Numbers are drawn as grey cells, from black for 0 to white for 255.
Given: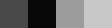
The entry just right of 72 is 8
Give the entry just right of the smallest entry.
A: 156

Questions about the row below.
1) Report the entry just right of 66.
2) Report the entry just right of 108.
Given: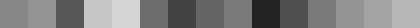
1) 101
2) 66

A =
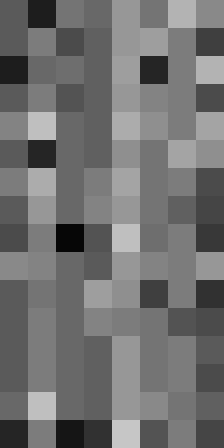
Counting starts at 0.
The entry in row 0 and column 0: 90
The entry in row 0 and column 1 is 29
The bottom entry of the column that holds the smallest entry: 21
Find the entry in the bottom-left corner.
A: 37
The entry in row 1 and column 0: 90
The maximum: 198
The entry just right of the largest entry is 83
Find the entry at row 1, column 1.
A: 124
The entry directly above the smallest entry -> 104
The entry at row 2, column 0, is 29
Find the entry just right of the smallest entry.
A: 83
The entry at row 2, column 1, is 104
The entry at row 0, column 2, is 116
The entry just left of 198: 49
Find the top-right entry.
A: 137
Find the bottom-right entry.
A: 69
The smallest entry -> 6

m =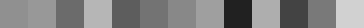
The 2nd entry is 152
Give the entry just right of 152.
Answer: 107
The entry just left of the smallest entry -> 159
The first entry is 144

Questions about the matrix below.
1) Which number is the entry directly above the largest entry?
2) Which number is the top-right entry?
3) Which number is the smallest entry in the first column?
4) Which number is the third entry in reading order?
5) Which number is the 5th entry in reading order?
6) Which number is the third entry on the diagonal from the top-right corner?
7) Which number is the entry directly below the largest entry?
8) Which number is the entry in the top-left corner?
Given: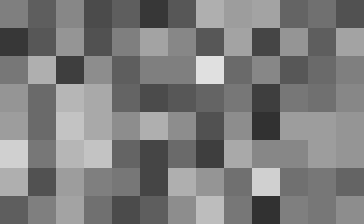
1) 87
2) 81
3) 55
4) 135
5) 94
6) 87
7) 100
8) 127

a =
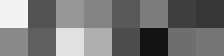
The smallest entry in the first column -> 138
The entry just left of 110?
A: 19
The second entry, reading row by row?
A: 83
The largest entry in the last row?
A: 225
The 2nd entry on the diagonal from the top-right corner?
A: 110

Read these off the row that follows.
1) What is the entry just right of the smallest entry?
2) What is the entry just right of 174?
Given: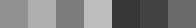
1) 66
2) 125

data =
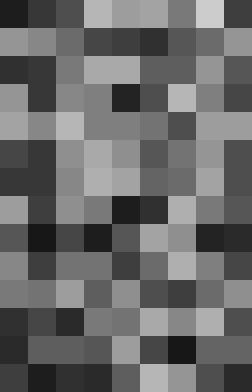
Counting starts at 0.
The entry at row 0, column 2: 78
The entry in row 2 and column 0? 48
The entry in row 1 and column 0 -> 149
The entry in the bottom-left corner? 62
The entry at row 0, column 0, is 29
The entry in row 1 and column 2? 107
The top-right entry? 62
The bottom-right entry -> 42
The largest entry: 204
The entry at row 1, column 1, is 135
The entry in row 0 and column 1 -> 55
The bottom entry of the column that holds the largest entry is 78
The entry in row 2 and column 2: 121

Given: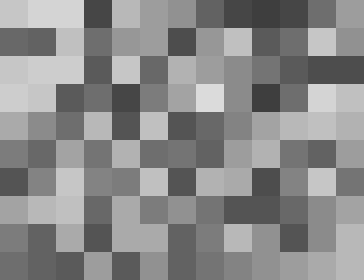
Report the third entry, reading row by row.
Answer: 212
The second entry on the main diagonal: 98
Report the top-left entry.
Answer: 198
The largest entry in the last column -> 192
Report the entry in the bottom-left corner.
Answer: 110
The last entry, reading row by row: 184
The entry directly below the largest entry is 104
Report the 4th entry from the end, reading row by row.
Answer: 145
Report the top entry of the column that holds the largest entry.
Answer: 98
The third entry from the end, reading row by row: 157
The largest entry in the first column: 205
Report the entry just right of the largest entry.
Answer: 139
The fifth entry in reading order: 184
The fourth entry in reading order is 70
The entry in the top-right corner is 157
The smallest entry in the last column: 77
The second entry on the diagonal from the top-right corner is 198
